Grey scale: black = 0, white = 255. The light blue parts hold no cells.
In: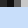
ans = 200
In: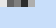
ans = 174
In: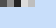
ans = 190
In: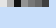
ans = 63
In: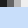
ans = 239
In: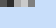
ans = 127
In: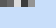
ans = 148
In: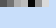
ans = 217
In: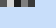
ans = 57
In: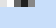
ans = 135
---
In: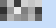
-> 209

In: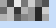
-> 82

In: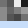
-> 28

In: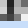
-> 108

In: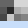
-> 214

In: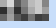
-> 133
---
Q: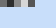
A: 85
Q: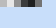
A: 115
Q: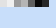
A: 38
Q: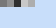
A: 173
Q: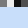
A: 79
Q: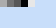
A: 231
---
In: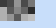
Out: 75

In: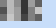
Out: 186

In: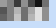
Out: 128

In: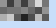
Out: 62

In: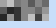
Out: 193

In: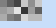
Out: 95

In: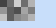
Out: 110

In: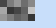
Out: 124

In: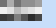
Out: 172

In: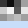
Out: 14
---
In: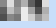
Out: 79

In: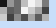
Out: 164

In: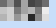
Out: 121

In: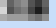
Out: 28

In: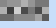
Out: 75

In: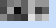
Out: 53
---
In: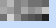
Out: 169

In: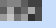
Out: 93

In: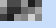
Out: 120

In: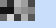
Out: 18

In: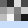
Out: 158

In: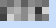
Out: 81

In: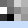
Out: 255

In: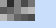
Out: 89

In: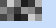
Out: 137

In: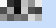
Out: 79
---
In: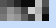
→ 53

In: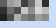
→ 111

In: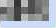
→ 145

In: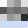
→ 153

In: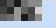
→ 25

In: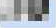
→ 108

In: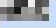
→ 148
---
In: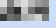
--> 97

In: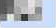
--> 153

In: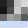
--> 146

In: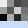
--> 39

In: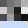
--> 45

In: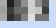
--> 76

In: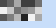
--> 183

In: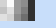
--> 141

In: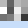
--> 214
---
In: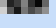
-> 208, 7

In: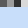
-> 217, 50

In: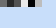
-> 233, 2

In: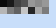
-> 197, 10

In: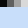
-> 217, 7

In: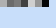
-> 207, 5
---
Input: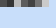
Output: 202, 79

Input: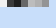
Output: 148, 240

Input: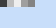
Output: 131, 61

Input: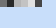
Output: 70, 113

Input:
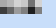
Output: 211, 61

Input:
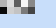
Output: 136, 9

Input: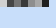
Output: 30, 208
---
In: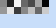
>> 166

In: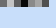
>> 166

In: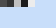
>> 27

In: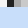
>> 170

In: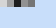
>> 146

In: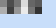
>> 102

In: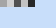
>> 194
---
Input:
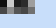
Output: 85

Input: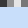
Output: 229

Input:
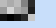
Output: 17

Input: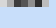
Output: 60

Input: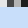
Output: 180

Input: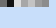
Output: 221
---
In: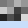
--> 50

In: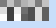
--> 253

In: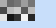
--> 50

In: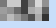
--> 157

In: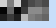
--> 31

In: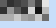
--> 201

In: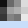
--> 118
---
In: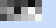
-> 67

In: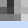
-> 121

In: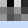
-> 149

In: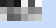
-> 214

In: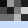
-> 111

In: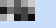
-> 164
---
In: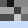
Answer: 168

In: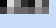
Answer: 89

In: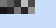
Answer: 117

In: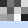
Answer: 91

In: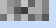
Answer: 172

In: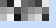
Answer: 147

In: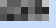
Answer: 106
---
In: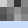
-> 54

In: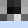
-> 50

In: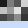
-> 85

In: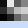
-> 91

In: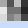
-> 192

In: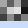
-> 166

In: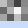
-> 66
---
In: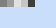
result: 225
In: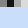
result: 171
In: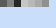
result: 39
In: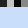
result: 9
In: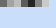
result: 189
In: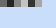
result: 135
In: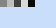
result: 64
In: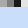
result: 25
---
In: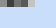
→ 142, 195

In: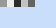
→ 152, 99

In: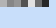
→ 179, 39

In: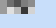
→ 155, 211

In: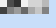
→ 240, 129

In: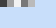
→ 63, 186

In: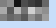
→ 128, 157

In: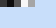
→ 56, 165

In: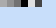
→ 171, 69
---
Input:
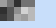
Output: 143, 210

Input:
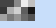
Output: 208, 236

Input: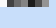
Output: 132, 249

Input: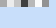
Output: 63, 250

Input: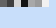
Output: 18, 241

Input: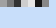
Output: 205, 230
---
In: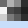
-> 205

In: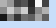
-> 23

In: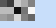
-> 157

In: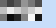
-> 120

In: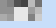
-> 171

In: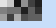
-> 159

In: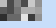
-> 46

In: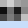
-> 71

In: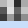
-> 58
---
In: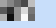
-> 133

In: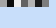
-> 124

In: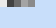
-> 138

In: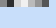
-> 148

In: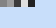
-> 131

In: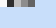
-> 141
